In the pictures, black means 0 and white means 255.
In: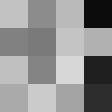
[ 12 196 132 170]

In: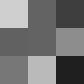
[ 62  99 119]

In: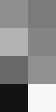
[123 178]

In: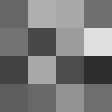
[111 156 168  94]

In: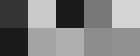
[212 140]

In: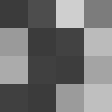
[124  66  64  64]
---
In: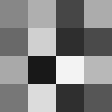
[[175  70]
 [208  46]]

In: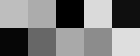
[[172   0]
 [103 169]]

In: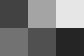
[[164 230]
 [ 80  37]]

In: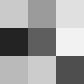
[[155 224]
 [ 94 242]]

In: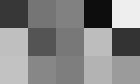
[[117 129]
 [ 84 120]]

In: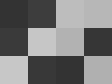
[[ 61 189]
 [198 178]]

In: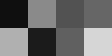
[[138  82]
 [ 27  96]]

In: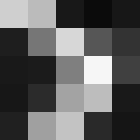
[[187  24]
 [118 215]]

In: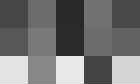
[[108  41]
 [121  43]]
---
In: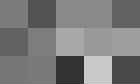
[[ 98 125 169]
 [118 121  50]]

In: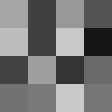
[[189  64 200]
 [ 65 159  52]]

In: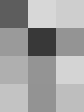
[[154  56 148]
 [175 148 212]]

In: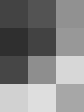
[[ 47  66 152]
 [ 70 142 215]]

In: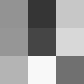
[[150  69 216]
 [180 248 112]]

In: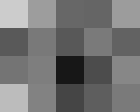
[[ 89 121  88]
 [116 126  23]]
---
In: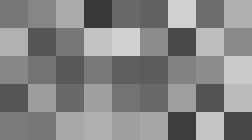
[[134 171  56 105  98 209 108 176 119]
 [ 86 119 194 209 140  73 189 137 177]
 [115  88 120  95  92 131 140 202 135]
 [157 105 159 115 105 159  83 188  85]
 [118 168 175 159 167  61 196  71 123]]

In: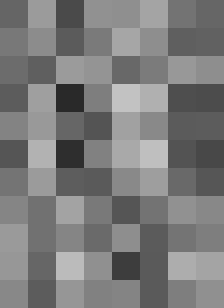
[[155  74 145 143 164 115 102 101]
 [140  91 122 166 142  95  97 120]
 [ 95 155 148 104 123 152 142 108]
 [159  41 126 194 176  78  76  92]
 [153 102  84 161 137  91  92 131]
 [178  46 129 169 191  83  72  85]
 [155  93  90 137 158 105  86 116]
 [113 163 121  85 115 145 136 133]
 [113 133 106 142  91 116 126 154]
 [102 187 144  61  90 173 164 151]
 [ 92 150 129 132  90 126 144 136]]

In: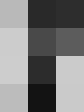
[[ 41  45 185]
 [ 73  92 204]
 [ 44 203 205]
 [ 19 202 188]]

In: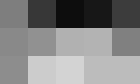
[[ 55  13  23  60 126]
 [145 177 179 128 137]
 [204 211 188 188 141]]

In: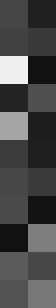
[[ 32  69]
 [ 57  65]
 [ 17 239]
 [ 80  36]
 [ 29 165]
 [ 30  59]
 [ 58  71]
 [ 19  74]
 [126  17]
 [ 71  91]
 [120  82]]

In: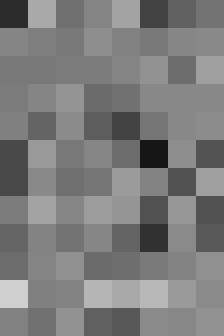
[[169 112 132 163  67  97 115  44]
 [126 121 142 129 121 134 137 133]
 [120 124 124 132 146 109 159 121]
 [133 148 107 113 136 136 136 123]
 [100 139  93  66 117 136 140 128]
 [153 120 134 108  22 142  83  73]
 [137 111 117 155 131  81 159  72]
 [163 134 156 149  81 150  81 123]
 [131 115 134 100  49 138  89 101]
 [132 144 107 110 122 131 144 108]
 [128 131 181 169 184 154 138 207]
 [113 146  96  88 139 135 146 129]]

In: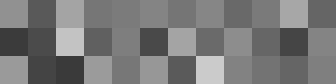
[[ 89 164 118 123 132 117 134 105 122 167 101 145]
 [ 75 195  96 126  73 164 106 141 102  69 132  59]
 [ 68  58 155 119 151  90 203 130 115 101 127 154]]
